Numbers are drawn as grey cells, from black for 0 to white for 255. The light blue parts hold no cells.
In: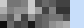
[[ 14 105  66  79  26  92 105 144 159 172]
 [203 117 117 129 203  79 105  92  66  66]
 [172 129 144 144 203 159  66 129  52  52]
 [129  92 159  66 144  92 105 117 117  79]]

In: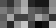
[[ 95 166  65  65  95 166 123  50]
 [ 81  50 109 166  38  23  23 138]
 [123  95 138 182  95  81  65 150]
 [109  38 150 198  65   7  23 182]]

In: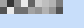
[[ 83 233 111 111 162 148 178 148  83]
 [162  53 136 233  99 205 190 178 124]]

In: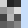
[[210  36  51]
 [ 65 184  81]
 [ 94 108 133]
 [146 171 222]]

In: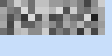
[[167 125 112 217 112 204 204 180 217  81 204 125 112 154 167]
 [154  81 125  55 217  81 180  69  81 154 112  96 217  31 167]
 [112  81 180 192 139 139 204  81 125  96 154  55 180  69 167]
 [167  69 192  96  96 139 167 139  96 167 139 180 112 125 154]
 [ 96 139 204 167 112 192 192 154 154 139 154 125  69 139 204]]

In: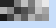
[[177 138  52  80 111 192 165]
 [ 36  36 124 192 124 204 232]
 [ 22  68 150  95 177 138 150]]
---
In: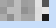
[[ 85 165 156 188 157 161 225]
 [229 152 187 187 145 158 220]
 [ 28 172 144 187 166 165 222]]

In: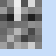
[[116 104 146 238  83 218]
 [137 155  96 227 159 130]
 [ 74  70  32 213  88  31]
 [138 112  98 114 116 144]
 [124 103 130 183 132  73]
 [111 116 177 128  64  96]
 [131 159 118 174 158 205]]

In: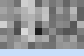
[[117 146 140 113 207 198 100 150 119 136 101 132]
 [ 97 164 146 161 179 198 168 192 104 160 125 184]
 [ 98 148 143 132 174 178 159 196 112 127 120 162]
 [177 209 161  92 151 182  95 151 114 138 132  87]
 [126 121 132  78 217 183  29 106 140 103  84  92]
 [106 159 134 143 170 196 158 170 109 153 130 164]
 [128 114 133 162 153 101 127 116 114 147 152 146]]

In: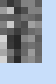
[[ 93  96  55  77 129 131]
 [129 156 193  54  77 130]
 [ 92  96  92  88 114 107]
 [142 130 202  91  77 161]
 [117 102  88  60  84 107]
 [ 92 212  55  39 132 148]
 [102 187  58  39 101 113]
 [102 166 119  61 104 155]
 [110 210  93  40 127 139]]

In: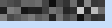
[[ 61  89  77  68 103 101 109  68  14  70  51 109  35 136  55]
 [108  30 125 113  21  34  32  63 116 100  38  46 204  35 186]
 [ 54 129  73  88 104 122  92 104  33 115  71  91  16  86  47]]

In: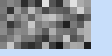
[[154 117 135 119  44  95  48 223  84  50 156 225 171]
 [141 123  50 154 110 187 130  74 108  96  87 151 207]
 [ 95 105 164 122 152 102 155 182 195 156 113 102  64]
 [180 133  56  96 132 199 123 145 127  87  33 121  94]
 [177 139 103 140 134 172 133  92 173 121 115 102 166]
 [178 107 126 160 119 119  80  52 129 109 199  82 111]
 [ 30 132 199 112  63  46  67 174  61  21 135 169 164]]
